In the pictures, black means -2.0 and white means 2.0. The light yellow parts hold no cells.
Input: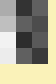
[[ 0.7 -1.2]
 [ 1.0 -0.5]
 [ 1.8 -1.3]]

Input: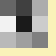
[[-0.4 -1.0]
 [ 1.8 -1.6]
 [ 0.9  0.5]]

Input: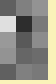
[[-0.5  0.0]
 [ 1.5 -1.3]
 [ 0.4 -0.6]]

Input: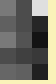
[[-0.1 -0.8]
 [-0.5 -0.8]
 [-0.1 -0.7]]

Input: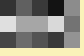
[[-1.2 -0.5]
 [ 1.5  0.6]
 [-0.9 -0.3]]

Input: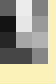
[[-0.5  1.7]
 [-1.7  1.6]
 [-1.4  0.6]]

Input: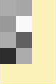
[[ 0.7  0.6]
 [ 0.4  1.9]
 [ 0.7 -0.5]]

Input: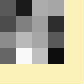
[[-0.6 -1.6]
 [-0.8  0.0]
 [ 0.2  0.9]]
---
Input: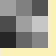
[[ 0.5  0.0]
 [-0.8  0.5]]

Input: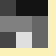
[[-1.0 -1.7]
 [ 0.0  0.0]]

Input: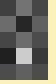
[[-1.0 -0.2]
 [-0.3 -1.4]]

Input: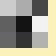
[[ 1.2  0.7]
 [-0.5 -1.7]]

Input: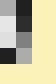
[[ 0.7 -1.5]
 [ 1.6 -1.3]]

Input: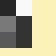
[[-1.4  1.9]
 [-0.1 -1.2]]

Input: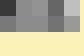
[[-1.1  0.2]
 [-0.1  0.2]]

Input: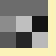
[[-0.3 -0.3]
 [ 0.2  1.0]]
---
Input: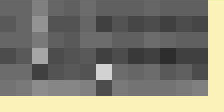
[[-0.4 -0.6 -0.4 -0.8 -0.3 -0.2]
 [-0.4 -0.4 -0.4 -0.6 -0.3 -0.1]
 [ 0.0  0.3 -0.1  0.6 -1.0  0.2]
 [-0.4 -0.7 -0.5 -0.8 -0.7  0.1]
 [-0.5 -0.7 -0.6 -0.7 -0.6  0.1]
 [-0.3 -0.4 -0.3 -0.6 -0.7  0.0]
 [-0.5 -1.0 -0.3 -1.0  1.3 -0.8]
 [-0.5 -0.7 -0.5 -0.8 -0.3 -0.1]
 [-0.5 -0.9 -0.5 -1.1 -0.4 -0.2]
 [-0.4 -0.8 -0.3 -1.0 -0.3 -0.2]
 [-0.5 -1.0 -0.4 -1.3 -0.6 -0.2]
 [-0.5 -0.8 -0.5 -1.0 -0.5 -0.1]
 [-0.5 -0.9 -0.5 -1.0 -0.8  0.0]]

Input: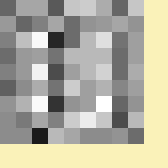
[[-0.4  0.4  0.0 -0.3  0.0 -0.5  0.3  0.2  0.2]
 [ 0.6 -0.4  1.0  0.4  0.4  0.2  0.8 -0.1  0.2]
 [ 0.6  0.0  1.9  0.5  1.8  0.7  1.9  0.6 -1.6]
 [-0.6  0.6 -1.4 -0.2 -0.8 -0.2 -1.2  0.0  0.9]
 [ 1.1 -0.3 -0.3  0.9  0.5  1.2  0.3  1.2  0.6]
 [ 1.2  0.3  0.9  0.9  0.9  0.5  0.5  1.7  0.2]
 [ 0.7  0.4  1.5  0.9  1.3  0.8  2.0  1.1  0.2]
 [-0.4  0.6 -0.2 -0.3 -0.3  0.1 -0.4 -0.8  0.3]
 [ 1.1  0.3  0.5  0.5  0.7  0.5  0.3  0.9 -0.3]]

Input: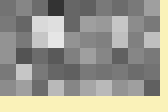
[[-0.2 -0.1  0.3  0.3 -0.1  0.2]
 [ 0.1 -0.4 -0.1 -0.7  1.1  0.5]
 [-0.3  1.4  1.1 -0.3 -0.1 -0.3]
 [-1.2  1.5  1.6 -0.6 -0.4  0.9]
 [-0.4 -0.4  0.3  0.0 -0.5  0.1]
 [-0.5  0.5  0.1  0.5 -0.1  0.6]
 [-0.1  0.4  0.0  0.1 -0.2  0.9]
 [-0.3  1.1  1.0 -0.5 -0.1  0.3]
 [-0.1  0.2  0.0  0.1 -0.3  0.5]
 [ 0.5 -0.1  1.0 -0.1 -0.2 -0.5]]

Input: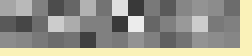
[[ 0.6 -0.6  0.2]
 [ 0.9 -0.9  0.1]
 [ 0.0 -0.3 -0.1]
 [-0.8  1.2 -0.3]
 [-0.4  0.7 -0.2]
 [ 0.8  0.0 -1.0]
 [-0.2  0.0  0.0]
 [ 1.5 -1.1 -0.1]
 [-1.1  1.7  0.3]
 [-0.1 -0.4  0.0]
 [-0.6  0.0 -0.5]
 [ 0.1  0.4 -0.2]
 [ 0.3  1.2  0.3]
 [ 0.2 -0.1  0.2]
 [-0.3  0.0  0.1]]

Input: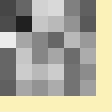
[[-0.9 -0.8  1.7 -0.4 -0.4 -0.5]
 [-0.4 -1.5  0.6  1.1  1.2  0.6]
 [ 1.3  1.1  0.1  0.1  0.9  0.3]
 [ 1.4  0.9 -0.4  0.6  1.2  0.7]
 [ 0.0  0.3  0.9 -0.3 -0.2 -0.2]
 [-0.5 -0.6  0.4  0.7  0.2  0.5]]

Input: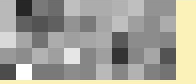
[[ 0.9  0.9  1.4  0.4 -0.8]
 [-1.4 -0.5  0.6  0.2  2.0]
 [-0.1 -0.7 -0.2  0.8 -0.1]
 [-0.3 -0.5  0.7  0.5 -0.1]
 [ 1.0  0.3  0.5  1.6  0.2]
 [ 0.7 -0.1  0.6  0.1  0.1]
 [ 0.7  0.6  0.7  0.5  0.9]
 [ 0.8  1.0 -0.6 -1.2  0.1]
 [ 1.0  0.5  0.2  0.1  0.8]
 [ 0.3  0.2  0.2  0.6  0.0]
 [ 0.3  0.7  0.1 -0.7 -0.2]]

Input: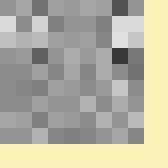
[[ 0.3  1.4  1.0  0.3  0.2  0.2  0.2  0.6  0.3]
 [ 0.6  0.2  0.8  0.4  0.2  0.1  0.2  0.5  0.3]
 [-0.2  1.3  0.9 -0.5  0.5  0.0  0.5  0.0  0.8]
 [ 0.5  0.0  0.5  0.3  0.1  0.5  0.3  0.5  0.1]
 [ 0.4  0.3  0.4  0.7  0.6  0.4  0.3  0.4  0.0]
 [ 0.6  0.3  0.5  0.4  0.1  0.2  0.8  0.2  0.1]
 [ 0.5  0.0  0.1  0.7  0.7  0.4  0.2  0.8  0.3]
 [-0.7  1.4  1.5 -1.1  0.2  1.1  0.7  0.3  0.6]
 [ 0.3  1.4  1.1 -0.1 -0.2  0.2  0.3  0.9  0.1]]
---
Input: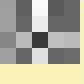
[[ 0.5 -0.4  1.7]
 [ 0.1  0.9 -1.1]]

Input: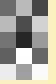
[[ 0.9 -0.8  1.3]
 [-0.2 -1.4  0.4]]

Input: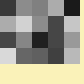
[[ 0.7  1.3  0.2]
 [-0.9  0.1 -1.5]]

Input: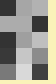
[[ 0.7  0.7 -1.2]
 [-1.2  0.5  1.0]]

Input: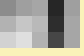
[[0.8 1.1 0.9]
 [1.3 1.5 0.8]]

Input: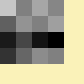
[[-0.5  0.3  0.0]
 [-1.6 -0.9 -1.7]]

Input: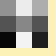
[[-0.7  0.1 -0.7]
 [-1.9  1.8 -1.5]]

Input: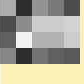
[[-0.8  0.2  1.2]
 [-0.5  1.8  0.8]]
